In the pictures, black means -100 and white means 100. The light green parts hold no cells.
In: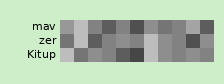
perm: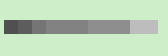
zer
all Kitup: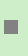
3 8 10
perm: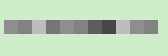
Kitup
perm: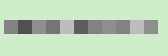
zer

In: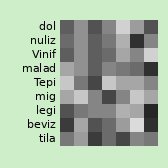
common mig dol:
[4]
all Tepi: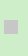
0 3
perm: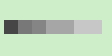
Tepi

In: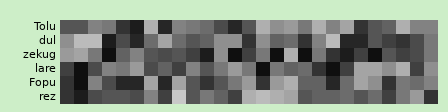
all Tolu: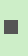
0 1 13 22
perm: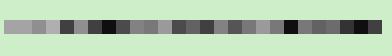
lare
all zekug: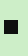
3 12 15 17 22

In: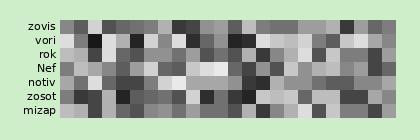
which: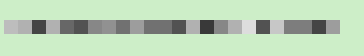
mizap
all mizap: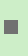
8 10 11
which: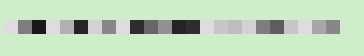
vori
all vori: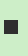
9 13
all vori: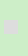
0 3 8 14 21
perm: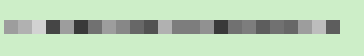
zovis

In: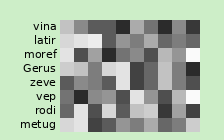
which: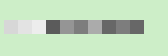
latir
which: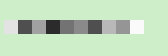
moref
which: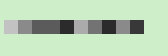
vina
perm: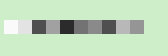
moref
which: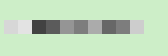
metug

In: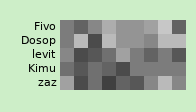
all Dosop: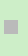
1 3 7 8
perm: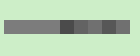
Kimu
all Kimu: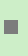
5 6 7 8

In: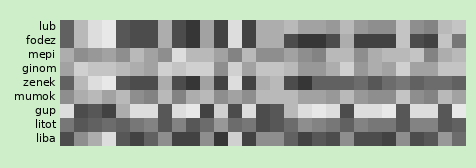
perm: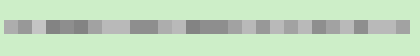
mumok
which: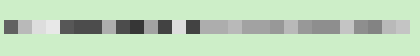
lub
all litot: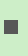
1 7 9 15 24 27
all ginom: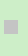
2 3 8 14 15 27 28

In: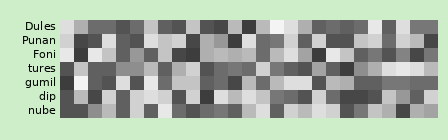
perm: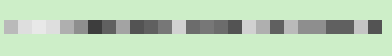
tures
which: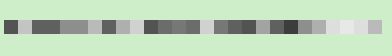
tures
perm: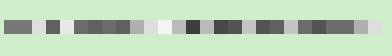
Dules
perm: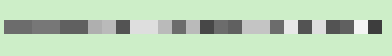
gumil
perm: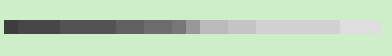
dip
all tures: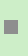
4 5 21
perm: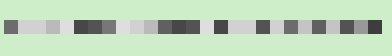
dip

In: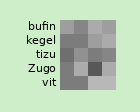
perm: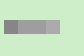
bufin
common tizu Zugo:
[-3]
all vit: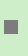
0 1
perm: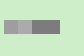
kegel
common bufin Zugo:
[34]
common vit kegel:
[-3]

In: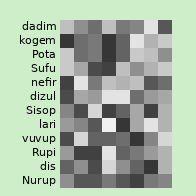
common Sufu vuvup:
[-41]
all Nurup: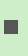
1 2 4

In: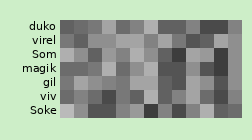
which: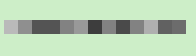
Soke
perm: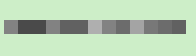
duko
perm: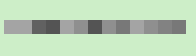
gil

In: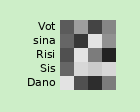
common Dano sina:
[78]
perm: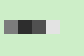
Dano

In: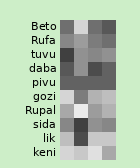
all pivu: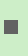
0 1 2 3
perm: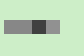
sida

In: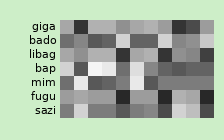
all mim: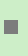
4 7 8 9 10
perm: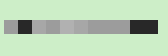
fugu
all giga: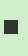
1 8

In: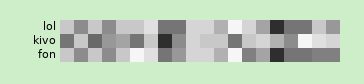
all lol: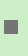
7 8 16 17
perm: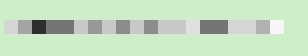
lol

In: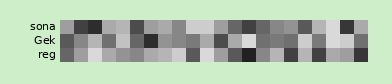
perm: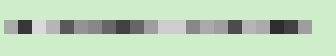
sona
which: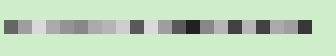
reg

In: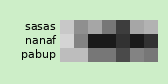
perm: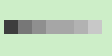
sasas
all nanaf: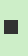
4 6
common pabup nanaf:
[3]

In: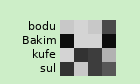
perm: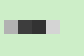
kufe
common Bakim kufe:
[66]
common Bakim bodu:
[66]
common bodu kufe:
[66]
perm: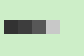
sul
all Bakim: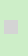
1 2
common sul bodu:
[57]

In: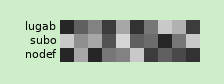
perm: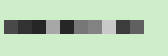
nodef
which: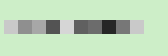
subo
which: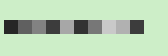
lugab
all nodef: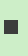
6
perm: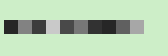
nodef
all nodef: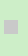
5
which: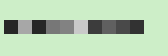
nodef

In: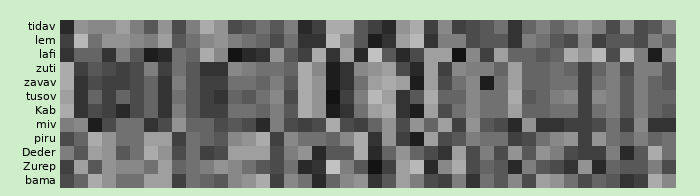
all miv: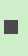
3 7 11 13 16 18 20 24 31 38
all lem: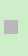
1 19 25
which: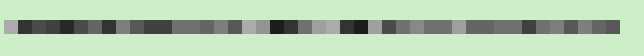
Kab
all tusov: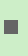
2 4 6 12 27 28 34 42 43
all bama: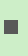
11 23 31 39
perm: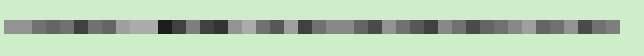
piru
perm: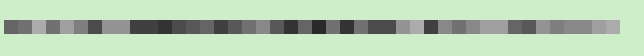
bama

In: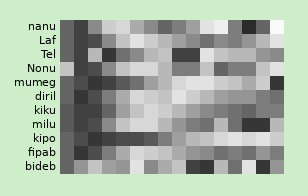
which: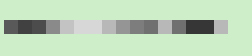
milu
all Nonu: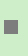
8 9 12 13
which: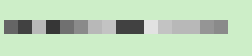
Tel
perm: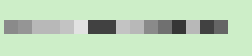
Tel
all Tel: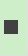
1 8 9
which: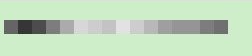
diril

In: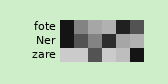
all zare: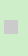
0 1 3
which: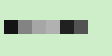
fote
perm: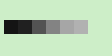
fote

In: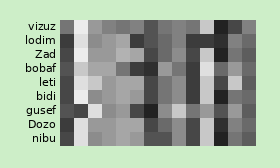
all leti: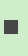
0 6 11
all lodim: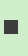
0 5 9 10
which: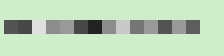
gusef
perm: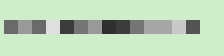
bobaf
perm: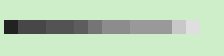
gusef
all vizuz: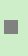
3 5 8 13
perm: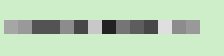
nibu

